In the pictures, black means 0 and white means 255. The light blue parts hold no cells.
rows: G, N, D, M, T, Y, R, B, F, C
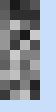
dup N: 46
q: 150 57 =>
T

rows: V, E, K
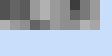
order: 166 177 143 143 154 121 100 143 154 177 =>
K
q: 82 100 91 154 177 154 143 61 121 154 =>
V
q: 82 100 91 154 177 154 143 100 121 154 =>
E

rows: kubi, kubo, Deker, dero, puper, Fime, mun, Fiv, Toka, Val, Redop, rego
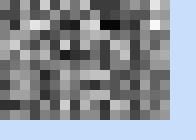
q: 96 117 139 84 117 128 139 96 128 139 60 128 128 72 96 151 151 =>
mun
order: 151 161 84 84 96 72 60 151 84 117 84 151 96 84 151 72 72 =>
kubo
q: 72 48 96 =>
Toka
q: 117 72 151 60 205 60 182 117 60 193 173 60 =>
puper
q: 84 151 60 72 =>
kubo
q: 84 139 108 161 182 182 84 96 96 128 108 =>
Val
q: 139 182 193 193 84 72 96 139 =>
Fiv

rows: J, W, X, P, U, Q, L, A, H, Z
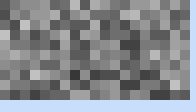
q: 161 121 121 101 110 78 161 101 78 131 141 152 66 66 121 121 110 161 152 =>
U
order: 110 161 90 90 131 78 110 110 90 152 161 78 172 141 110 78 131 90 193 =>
P
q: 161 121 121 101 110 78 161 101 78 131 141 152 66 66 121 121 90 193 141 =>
H
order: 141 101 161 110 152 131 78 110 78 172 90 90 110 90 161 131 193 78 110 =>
X

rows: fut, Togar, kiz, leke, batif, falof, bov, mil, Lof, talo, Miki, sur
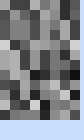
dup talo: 140
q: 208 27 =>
Miki
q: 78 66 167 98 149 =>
Lof
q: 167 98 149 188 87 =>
Lof
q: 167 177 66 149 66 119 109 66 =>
bov
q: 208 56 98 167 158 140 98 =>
batif
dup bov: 66

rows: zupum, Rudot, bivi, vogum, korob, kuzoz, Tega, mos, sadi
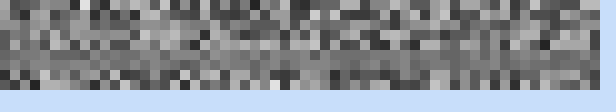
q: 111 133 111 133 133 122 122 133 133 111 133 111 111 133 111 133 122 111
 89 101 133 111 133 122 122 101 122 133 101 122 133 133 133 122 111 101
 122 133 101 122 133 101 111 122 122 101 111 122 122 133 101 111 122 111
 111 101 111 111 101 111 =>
Tega
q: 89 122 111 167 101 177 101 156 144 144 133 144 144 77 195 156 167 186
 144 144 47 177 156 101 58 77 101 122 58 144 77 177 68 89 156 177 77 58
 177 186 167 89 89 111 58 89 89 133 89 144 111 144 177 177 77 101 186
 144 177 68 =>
vogum
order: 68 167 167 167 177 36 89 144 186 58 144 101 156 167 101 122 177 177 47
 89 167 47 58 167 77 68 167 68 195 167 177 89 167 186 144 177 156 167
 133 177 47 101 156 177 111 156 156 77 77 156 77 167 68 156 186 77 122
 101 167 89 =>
korob
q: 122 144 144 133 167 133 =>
bivi
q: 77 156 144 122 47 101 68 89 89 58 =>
mos
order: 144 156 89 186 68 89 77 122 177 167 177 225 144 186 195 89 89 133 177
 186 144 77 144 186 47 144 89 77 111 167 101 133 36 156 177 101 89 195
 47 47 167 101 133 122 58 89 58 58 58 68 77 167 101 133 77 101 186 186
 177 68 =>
zupum

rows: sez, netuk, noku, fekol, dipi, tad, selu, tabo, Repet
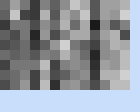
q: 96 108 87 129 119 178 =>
tad
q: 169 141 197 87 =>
netuk
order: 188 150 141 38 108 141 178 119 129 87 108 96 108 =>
tad
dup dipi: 96
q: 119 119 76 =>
noku
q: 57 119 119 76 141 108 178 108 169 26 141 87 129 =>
noku

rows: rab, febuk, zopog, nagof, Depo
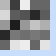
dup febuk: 92
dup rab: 102
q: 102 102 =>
rab
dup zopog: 152

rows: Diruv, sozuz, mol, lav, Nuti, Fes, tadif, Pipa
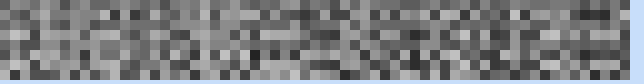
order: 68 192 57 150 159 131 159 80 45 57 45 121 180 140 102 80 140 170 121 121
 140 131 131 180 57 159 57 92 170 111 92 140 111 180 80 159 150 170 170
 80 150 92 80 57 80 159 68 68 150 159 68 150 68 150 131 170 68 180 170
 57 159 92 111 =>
sozuz
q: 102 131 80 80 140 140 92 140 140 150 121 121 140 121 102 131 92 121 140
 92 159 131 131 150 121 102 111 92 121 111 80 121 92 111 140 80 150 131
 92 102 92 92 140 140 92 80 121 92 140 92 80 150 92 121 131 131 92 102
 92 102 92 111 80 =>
Nuti
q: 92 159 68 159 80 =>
Pipa
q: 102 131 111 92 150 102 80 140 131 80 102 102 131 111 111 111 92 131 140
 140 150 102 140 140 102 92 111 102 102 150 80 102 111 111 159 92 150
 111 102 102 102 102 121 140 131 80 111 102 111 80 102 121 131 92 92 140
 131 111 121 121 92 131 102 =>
mol
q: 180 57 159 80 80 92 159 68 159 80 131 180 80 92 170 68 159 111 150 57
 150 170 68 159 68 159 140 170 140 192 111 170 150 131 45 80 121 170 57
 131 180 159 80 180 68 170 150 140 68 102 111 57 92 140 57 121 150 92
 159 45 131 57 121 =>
Pipa

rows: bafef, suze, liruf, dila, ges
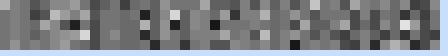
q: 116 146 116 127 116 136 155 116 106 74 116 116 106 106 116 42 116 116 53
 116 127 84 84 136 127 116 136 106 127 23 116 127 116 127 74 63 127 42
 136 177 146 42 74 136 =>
ges
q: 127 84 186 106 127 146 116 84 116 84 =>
dila
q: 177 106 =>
suze

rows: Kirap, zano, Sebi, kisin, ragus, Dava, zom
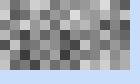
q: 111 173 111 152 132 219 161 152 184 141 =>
zano
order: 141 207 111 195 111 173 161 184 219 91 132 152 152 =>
zano
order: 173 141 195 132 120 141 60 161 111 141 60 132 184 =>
Dava
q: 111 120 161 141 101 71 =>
ragus

